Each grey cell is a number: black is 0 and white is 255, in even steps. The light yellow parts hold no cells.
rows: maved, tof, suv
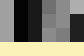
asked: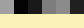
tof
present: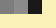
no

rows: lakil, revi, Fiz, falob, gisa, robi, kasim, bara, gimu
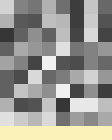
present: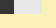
yes
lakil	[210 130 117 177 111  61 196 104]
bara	[177  76  83 196  54 232 232 190]
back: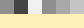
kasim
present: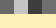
no

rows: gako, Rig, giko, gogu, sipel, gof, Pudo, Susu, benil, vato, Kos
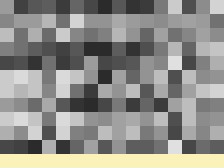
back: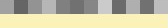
giko
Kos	[ 71  65  43 175  51 101 161  87 147  93  93 113 224  71 107  93]
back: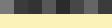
gako
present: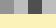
yes
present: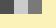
no
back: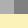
sipel

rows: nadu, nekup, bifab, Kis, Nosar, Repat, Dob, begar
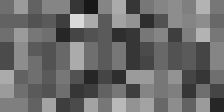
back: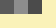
Kis
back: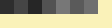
Repat
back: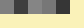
bifab
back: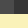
Kis

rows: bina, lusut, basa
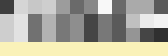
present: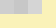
no
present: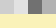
yes
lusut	[206 226 113 178 120 142  69 120  90 192 234 242]
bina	[ 62 213 199 206 156 106 136 248 106 170 170  90]
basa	[206 226 113 178 120 142  69 120  90 149  69  48]

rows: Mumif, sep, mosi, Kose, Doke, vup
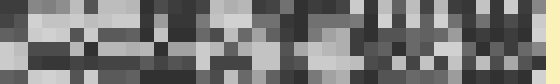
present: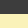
yes
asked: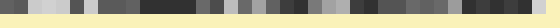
vup
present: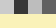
yes
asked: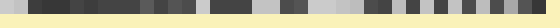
Doke
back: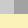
Kose
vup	[ 97  90 203 209 203  84 203  90  90  97  49  49  49  49 105  76 189 105
 162  97  61  49 121 162 175  61  49  84  84 105  97 105 156  49  61  49
  61  49 209]

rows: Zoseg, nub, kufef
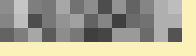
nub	[133 189  77 120 147 161  99 133  63 107 114 175 175]
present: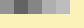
yes
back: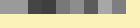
kufef
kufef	[ 99 126 167  91 141 120  63  69 154 154 107 175  83]
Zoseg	[141 197 126 120 167 114 141  77 147  99 133 175 189]

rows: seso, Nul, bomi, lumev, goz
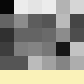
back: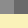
bomi
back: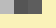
Nul
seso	[  7 236 228 236 179 214]
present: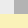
yes
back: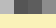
Nul
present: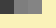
yes

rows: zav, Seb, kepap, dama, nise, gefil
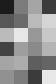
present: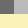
yes
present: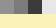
yes
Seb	[ 87 107 186 213]
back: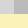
Seb
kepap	[186 231 152 200]
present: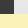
yes

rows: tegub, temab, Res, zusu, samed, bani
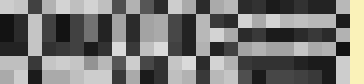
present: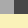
yes
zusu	[ 35  35 197  50  57  65  27  50 218  57 191 218  65  35 178  35  65 163
 178 163 163 197 170 178  19]

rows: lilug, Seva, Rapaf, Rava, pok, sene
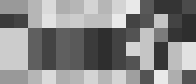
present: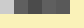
no
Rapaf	[204 204  95  67  95  89  59  46  67  83 197 123  52  46]
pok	[204 204  95  67  95  89  59  46  67  83 197  52 190 226]

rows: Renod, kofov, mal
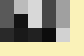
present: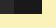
no
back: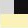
kofov
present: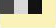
no
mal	[ 41  25  33  12 210]

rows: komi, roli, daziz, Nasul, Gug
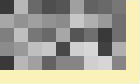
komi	[ 57 183 105  78  85 160  98 105 119]
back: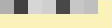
Nasul
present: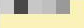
no
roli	[167 146 160 146 139 199 175 153 111]
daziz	[127 191 119 105 167  85 111  57 111]
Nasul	[139 153 191 199  72 207 214  65 175]

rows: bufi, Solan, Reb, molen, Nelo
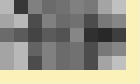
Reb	[107  91  68  91  83 134  48  40  62]
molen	[164 184  99 128 107 113  76 120 134]
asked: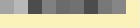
Solan
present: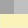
yes
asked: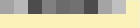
Nelo

